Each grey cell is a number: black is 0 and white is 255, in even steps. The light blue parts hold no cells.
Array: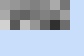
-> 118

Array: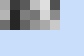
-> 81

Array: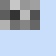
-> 160

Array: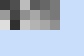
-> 121

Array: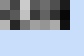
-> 27

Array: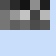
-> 30
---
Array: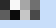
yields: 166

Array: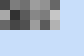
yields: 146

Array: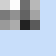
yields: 110

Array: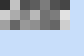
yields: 81

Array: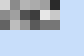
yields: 160

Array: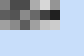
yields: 215

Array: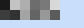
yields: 121

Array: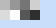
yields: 117

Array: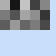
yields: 64
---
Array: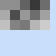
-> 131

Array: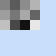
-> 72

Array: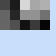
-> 80

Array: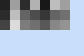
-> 219

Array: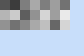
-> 114

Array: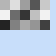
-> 129

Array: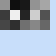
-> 47

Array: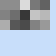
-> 87
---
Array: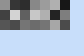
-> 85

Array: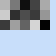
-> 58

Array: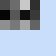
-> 143

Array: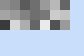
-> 58

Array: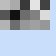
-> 179

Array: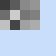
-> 192

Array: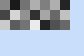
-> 202

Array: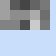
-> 130
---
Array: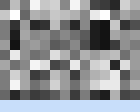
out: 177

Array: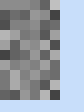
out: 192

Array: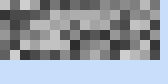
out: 118

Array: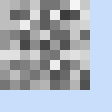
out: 200

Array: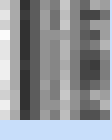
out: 158

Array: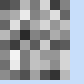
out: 131

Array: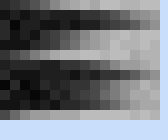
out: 188
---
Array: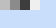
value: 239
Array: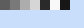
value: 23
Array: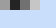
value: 198
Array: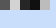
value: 188
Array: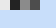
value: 77
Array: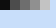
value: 195
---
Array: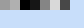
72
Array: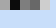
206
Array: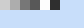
47
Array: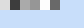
105
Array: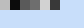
57
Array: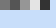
51
